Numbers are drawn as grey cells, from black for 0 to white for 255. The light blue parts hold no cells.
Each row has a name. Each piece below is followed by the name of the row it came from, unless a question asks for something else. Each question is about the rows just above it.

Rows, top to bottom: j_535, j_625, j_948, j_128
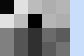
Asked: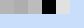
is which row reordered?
j_625
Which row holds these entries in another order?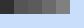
j_948
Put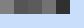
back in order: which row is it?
j_128

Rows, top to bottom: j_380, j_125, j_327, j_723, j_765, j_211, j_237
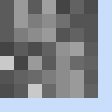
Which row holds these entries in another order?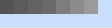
j_211
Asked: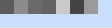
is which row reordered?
j_765
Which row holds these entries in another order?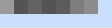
j_327
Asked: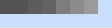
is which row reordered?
j_327
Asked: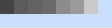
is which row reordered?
j_765
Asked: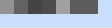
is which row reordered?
j_723
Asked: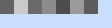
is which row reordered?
j_237

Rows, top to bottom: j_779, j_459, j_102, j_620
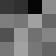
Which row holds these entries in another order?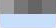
j_620
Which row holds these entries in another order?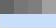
j_459
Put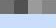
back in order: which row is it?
j_102

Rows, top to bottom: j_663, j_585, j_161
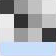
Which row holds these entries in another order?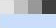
j_663
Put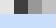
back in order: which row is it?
j_663
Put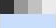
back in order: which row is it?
j_585
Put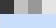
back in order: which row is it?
j_161
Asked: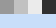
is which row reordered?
j_585
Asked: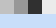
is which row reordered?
j_585

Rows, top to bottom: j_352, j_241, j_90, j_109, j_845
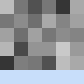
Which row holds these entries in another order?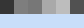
j_845
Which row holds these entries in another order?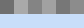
j_241

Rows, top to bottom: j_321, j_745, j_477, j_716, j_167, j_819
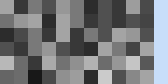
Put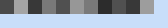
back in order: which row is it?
j_321
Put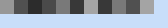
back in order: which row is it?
j_477
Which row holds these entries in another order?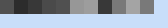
j_321
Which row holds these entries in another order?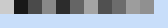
j_819
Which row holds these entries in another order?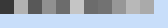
j_167
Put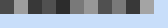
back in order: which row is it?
j_321
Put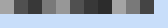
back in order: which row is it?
j_716

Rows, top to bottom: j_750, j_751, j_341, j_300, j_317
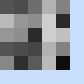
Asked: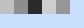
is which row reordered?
j_341
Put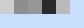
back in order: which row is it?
j_751

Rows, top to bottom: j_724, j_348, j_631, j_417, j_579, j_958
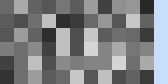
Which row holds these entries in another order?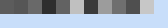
j_631
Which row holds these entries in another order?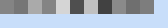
j_417
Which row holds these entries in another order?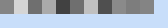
j_579
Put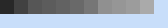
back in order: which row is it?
j_724
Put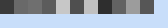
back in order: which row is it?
j_631

